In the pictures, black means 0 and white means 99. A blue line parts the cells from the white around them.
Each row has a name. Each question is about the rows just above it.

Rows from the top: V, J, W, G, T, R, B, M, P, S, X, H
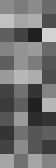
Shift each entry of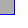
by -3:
[64]
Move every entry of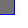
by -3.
[41]
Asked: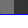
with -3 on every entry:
[41 17]
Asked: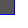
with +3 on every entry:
[36]
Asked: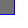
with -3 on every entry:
[41]

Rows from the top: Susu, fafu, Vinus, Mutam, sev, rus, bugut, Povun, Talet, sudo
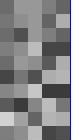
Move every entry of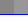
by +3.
[55 62]
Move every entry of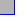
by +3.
[73]
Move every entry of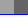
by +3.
[66 42]

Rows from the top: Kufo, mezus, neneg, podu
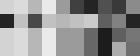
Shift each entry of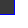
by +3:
[25]
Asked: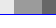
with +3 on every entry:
[94 63 63 43]

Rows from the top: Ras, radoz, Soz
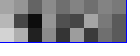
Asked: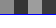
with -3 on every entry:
[51 17 58 20]
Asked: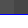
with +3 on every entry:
[34 30]
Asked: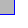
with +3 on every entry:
[74]
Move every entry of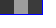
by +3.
[23 64 26]

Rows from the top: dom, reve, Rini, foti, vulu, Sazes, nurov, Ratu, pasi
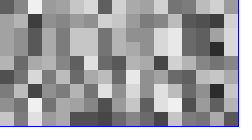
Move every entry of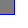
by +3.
[51]
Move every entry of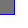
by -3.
[42]
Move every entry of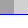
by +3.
[66 84]
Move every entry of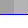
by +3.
[66 73]
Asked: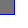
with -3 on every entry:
[42]
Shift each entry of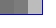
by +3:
[48 51 76]

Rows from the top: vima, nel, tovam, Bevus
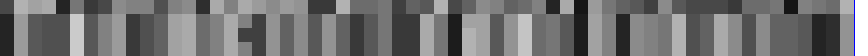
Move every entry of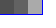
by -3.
[28 35 63]
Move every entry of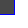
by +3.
[31]
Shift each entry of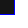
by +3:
[11]

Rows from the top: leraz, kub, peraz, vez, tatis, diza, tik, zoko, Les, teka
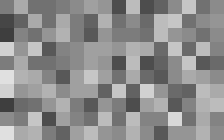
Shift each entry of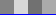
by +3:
[54 87 47 69]
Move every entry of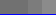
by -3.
[41 41 45 51]

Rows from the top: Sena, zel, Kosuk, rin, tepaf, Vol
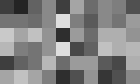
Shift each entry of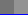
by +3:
[48 60]
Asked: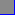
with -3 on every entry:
[50]
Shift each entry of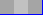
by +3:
[67 78 67]
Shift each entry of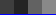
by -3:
[21 11 35 50]
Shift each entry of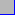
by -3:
[68]

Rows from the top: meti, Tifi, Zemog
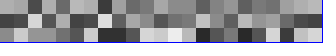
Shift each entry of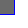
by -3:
[38]
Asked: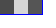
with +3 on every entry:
[32 86 36]
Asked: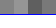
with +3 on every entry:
[54 61 40 50]

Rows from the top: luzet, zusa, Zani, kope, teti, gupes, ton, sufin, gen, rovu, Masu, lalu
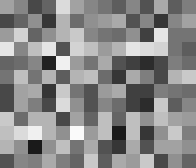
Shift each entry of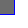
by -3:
[39]
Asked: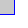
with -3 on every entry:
[75]

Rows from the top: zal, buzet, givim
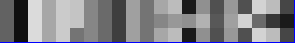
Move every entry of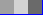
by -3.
[59 79 38]
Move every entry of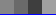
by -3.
[49 38 21 59]
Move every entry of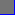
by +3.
[48]
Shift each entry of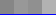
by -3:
[49 56 53 66]
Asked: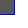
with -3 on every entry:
[31]

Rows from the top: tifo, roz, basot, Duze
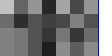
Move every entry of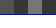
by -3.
[29 18 43 18]
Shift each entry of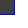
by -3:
[22]
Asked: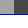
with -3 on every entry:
[61 25]

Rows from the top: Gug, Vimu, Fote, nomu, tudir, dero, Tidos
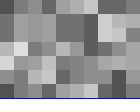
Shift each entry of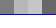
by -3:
[45 68 74 37]
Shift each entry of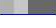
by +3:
[71 80 43 43]

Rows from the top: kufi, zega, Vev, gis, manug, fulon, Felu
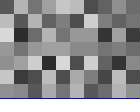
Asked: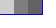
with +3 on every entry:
[83 52 41]
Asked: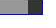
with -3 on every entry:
[56 56 17]
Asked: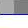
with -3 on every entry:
[63 46]
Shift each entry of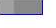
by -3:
[59 50 50]
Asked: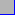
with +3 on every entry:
[73]
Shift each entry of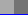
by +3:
[69 48]
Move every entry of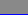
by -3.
[50 50]

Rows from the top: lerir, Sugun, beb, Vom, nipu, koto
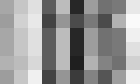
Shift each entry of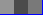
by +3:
[61 32 50]
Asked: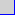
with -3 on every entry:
[78]
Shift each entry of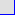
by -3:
[84]
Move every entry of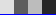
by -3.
[84 33 70 12]
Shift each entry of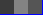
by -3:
[20 48 30]
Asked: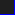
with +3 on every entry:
[15]
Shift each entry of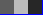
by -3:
[33 70 12]

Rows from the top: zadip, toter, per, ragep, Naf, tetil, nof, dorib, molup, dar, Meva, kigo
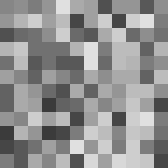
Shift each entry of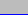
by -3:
[70 70]
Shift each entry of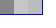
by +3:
[55 80 76]
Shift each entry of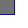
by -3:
[41]

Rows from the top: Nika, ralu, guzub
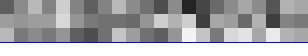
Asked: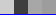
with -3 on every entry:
[77 21 62 58]
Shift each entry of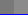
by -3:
[44 51]
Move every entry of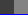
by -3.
[21 48]
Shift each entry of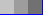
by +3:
[79 64 47]
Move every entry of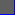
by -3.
[34]
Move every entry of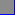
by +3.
[57]
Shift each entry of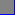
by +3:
[54]

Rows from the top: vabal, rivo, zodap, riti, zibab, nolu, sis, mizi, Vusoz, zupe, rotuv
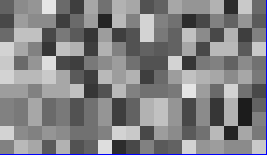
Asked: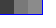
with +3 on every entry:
[27 50 57]
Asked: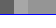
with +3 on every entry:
[41 68 61 61]

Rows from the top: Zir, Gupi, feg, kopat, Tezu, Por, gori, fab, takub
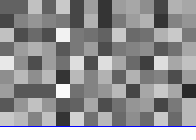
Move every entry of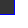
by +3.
[23]
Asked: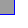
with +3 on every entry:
[64]

